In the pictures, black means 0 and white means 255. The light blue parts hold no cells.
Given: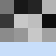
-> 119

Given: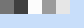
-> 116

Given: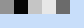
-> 146

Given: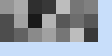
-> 149

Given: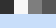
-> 48

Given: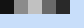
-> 18
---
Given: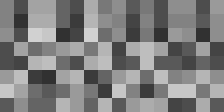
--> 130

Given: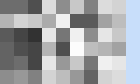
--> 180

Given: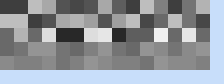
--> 190

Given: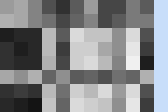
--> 176

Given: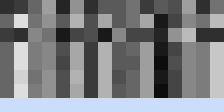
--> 102

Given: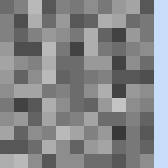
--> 129

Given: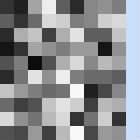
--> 94
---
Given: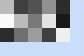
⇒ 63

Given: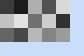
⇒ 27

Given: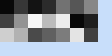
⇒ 55

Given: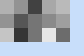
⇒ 147

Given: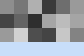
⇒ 119

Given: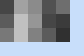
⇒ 162

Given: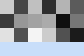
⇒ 70

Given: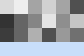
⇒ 238
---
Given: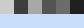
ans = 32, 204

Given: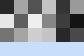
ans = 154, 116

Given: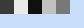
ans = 120, 58

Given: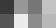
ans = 195, 86

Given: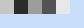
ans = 232, 198

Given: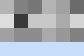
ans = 108, 161

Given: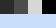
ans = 2, 43
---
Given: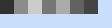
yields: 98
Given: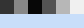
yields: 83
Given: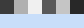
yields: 89
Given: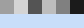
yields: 128
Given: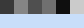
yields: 79
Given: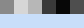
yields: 78
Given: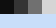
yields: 112
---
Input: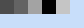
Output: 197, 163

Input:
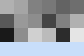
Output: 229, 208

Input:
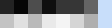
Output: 244, 233

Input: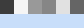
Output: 245, 225

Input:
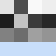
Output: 249, 238

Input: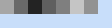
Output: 197, 166

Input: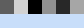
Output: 210, 166

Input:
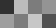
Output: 199, 188
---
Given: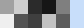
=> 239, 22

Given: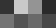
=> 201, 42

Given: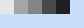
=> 230, 32

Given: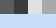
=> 224, 59

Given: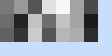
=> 247, 26

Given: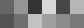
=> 215, 52

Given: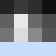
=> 232, 16

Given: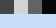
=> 210, 7
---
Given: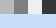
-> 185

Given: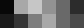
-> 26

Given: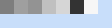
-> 126

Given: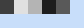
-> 62

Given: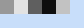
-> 152

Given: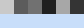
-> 201

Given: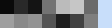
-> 159
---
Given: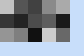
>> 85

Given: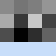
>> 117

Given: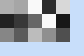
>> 166

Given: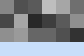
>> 80

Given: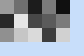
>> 111

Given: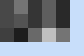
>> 116

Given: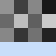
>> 63

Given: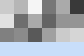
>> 182

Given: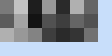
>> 195
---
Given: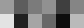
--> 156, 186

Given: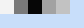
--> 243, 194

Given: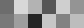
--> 109, 189

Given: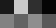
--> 25, 89

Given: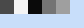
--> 73, 159

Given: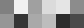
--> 128, 74

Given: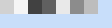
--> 209, 189

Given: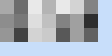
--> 169, 97

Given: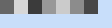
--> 102, 71

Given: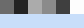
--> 107, 253
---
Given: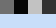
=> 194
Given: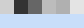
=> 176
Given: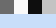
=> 14
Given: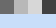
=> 215
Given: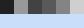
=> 132
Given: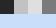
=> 223
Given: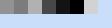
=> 0
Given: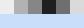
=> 111
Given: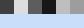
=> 190
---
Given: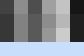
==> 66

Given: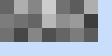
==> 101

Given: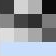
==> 57

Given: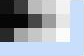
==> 18

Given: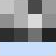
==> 197

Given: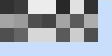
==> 49
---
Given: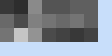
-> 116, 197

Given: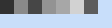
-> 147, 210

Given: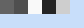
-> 249, 249

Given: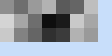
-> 14, 212

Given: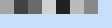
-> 209, 209

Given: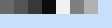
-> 12, 241

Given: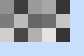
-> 102, 227
